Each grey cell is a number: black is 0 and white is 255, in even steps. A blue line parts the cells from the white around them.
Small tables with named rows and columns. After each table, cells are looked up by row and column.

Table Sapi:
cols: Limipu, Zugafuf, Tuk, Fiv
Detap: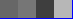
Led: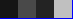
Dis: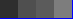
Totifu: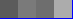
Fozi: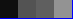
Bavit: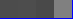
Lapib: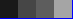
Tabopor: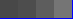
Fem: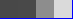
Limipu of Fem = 72
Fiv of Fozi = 147
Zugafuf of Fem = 73
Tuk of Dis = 91
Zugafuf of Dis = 79
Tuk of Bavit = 73

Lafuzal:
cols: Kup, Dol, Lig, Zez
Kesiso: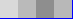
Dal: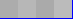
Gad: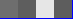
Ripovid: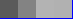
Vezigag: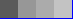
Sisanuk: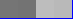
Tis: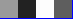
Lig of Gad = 230
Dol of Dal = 183
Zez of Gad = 93
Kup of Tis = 154
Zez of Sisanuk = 185
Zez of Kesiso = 184
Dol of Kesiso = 186
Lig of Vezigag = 171
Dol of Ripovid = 131
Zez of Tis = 94
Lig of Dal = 170
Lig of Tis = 253
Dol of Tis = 34
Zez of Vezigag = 195
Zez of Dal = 187
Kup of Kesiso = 217
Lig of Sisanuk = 189
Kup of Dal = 172
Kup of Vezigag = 90

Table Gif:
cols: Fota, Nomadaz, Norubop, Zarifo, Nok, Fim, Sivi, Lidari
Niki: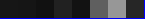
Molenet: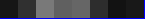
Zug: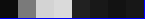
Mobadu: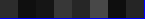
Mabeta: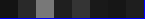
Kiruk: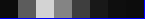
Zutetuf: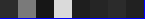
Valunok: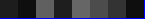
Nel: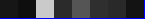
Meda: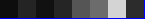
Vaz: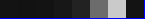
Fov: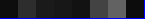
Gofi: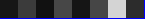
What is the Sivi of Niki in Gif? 151
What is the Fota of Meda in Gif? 13
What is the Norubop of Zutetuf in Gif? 22
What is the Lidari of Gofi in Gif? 44
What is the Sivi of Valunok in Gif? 51
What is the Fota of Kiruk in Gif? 12
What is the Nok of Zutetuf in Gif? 30
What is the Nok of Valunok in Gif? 102
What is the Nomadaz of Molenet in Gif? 48

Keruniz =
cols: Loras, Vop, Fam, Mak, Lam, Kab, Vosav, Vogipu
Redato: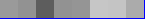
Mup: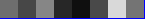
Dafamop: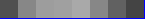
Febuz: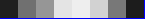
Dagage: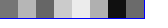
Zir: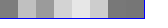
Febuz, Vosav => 120
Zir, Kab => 205
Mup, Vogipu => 116
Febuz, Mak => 228
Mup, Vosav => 217
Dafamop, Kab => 135
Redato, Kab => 198
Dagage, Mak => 203
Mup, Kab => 73
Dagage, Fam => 102
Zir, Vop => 192
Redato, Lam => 149
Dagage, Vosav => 16

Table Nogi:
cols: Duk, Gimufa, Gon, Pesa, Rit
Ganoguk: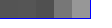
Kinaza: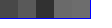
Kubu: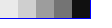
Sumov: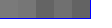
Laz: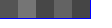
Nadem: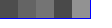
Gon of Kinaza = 49
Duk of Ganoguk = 84
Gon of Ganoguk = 80
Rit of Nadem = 146
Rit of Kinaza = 109
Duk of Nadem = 77
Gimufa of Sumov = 118
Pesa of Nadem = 73
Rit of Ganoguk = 151
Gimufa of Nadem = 100
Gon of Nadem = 116
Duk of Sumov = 122

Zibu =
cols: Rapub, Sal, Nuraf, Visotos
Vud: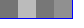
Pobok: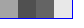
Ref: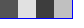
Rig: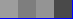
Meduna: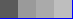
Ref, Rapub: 84
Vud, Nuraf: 119
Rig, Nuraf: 148
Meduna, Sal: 154
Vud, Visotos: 144
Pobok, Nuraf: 100
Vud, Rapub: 116
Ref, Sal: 225
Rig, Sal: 126

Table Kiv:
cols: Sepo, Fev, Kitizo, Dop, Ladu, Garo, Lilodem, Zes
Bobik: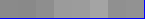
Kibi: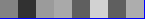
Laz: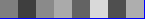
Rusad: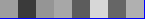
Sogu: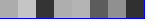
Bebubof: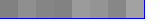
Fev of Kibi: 49
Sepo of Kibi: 131
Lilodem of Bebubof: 135
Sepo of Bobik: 138
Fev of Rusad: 58
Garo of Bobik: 164
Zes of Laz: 174
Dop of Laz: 170
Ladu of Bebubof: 155

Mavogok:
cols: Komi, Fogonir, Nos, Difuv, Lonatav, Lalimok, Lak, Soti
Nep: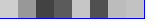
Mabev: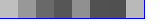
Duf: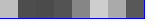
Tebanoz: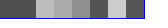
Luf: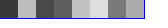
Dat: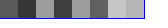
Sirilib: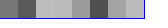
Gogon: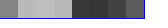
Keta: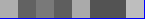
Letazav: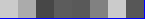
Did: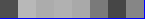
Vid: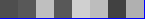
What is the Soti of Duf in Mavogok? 88
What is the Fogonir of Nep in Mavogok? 152
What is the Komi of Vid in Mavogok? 78
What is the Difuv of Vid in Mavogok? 88
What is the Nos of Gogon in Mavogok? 190
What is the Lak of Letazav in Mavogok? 203
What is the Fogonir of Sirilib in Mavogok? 89
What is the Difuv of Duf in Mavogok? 83
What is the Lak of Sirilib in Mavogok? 164
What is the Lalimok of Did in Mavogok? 122
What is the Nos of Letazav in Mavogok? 71
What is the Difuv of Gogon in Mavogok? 185
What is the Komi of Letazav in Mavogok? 203
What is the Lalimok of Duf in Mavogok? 206
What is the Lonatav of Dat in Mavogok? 157
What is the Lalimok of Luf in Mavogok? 222
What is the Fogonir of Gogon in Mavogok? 185
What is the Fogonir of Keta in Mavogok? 98
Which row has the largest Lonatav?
Vid

